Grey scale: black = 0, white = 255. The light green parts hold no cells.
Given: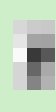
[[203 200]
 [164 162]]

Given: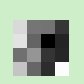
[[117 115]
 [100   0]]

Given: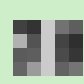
[[ 51 203]
 [ 83 203]]

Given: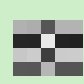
[[173  86]
 [ 38 233]]

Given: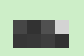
[[50 80]
 [56 62]]

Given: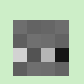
[[ 99 102]
 [112 109]]

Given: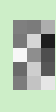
[[123 173]
 [214  29]]

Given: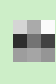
[[170 251]
 [115  66]]

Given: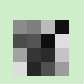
[[127 186]
 [ 84  14]]
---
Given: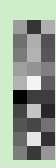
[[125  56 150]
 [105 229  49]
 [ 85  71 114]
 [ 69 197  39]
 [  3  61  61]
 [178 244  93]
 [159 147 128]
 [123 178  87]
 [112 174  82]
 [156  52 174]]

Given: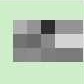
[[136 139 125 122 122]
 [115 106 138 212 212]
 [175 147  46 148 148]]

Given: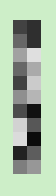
[[126 151]
 [ 34  93]
 [219  11]
 [210  87]
 [ 76  17]
 [143 181]
 [ 65 203]
 [103 170]
 [161 223]
 [103  47]
 [ 66  47]]

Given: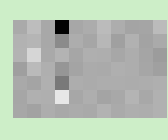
[[167 162 173 168 171 169 178 170 174 173 177]
 [166 176 175 231 167 174 164 168 180 168 177]
 [169 164 176 121 173 171 173 173 172 173 175]
 [159 186 175 150 164 171 170 175 173 166 160]
 [179 214 169 179 166 175 174 167 173 165 156]
 [178 181 168 139 173 166 183 160 177 163 170]
 [170 189 168   3 167 172 187 173 164 165 187]]

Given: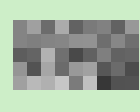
[[160 185 176 198 123 192  55  82  83]
 [149  83 166 107 153 161  87 107  76]
 [ 93 100 178 112  73  97 127  98 101]
 [132 127 132 134 145 146 110 135 111]
 [132 160 108 171  98 122 129  98 152]]

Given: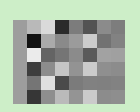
[[157  54 142 186 148 203 140 142]
 [157 117 223  74 123 129 128 130]
 [157  61 140 197 147 203 143 140]
 [157 235 100 117 139  90 162 160]
 [157  18 170 138 155 204 114 130]
 [157 185 218  43 124  83 139 125]]

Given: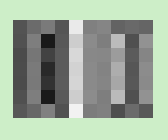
[[ 87 103 128  81 242 124 128  78 107  88]
 [ 80 126  26  89 205 140 126 186  80 146]
 [ 75 121  50  92 213 138 133 167  88 138]
 [ 76 122  41  91 210 138 131 173  86 140]
 [ 75 118  66  91 216 136 135 156  91 133]
 [ 81 126  25  88 205 139 126 187  80 146]
 [ 83 107 122  85 234 128 133  99 105 101]]
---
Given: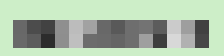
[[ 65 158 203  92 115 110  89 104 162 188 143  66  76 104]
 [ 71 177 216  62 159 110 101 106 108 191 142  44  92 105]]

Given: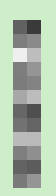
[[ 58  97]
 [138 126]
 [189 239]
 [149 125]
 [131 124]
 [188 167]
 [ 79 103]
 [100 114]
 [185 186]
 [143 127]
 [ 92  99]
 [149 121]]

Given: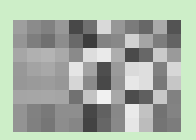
[[ 83 170 103 123 151 217 112  72 152 129 139 158]
 [ 99 125 165 210 136 131  60 105 141 112 126 149]
 [154 202 103  74 174 234 221 138 169 180 176 166]
 [215 128 222 218 154  78 163 229 156 168 163 152]
 [198 120 222 231 149  72 138 214 151 156 154 151]
 [129 199  95  77 168 241 195 113 165 167 166 165]
 [131 114 194 234 136  97  71 142 142 121 129 147]
 [124 116 188 230 137 102  67 134 141 118 128 147]]

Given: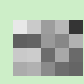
[[ 52 183 157 202 232]
 [178 135 153  99  95]
 [106 168 109 204 201]
 [101 109 138 177 171]]

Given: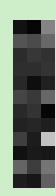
[[132   6  18]
 [104  75  84]
 [ 49  55  44]
 [ 52  46  46]
 [ 32  14  40]
 [103  57  69]
 [  6  51  41]
 [ 31  38  34]
 [194  28  63]
 [ 24  26  17]
 [117  61 101]
 [ 96  23  29]]

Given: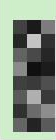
[[124  26  66]
 [ 48 196  38]
 [ 38  73  99]
 [ 28  16 138]
 [ 79  58  64]
 [ 57 175  90]
 [141 107  49]
 [ 90  35 101]]

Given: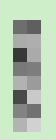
[[ 95 110]
 [174 171]
 [170  56]
 [125 121]
 [155 178]
 [201  73]
 [113 131]
 [209 179]]
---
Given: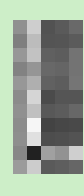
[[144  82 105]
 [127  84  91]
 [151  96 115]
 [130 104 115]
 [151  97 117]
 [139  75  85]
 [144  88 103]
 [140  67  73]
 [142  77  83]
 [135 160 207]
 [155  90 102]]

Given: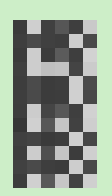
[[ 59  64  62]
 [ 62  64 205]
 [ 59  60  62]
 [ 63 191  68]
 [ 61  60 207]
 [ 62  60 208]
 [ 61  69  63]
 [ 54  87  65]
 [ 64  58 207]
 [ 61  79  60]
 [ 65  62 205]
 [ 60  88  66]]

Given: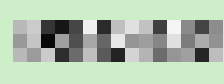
[[185  53  70  43 225  64 138 141]
 [153   9  79 102 149 134 124 146]
 [185 203 107  90 212 108 160 189]]

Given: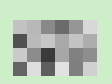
[[194 137 150]
 [ 81 198 196]
 [202  58 129]
 [100  94 127]]

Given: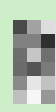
[[ 74 221]
 [130  47]
 [110 112]
 [107 123]
 [138 194]
 [191 151]]

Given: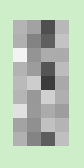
[[180  79]
 [176  95]
 [243 172]
 [179  85]
 [186  60]
 [181 208]
 [225 171]
 [163 193]
 [177  93]]
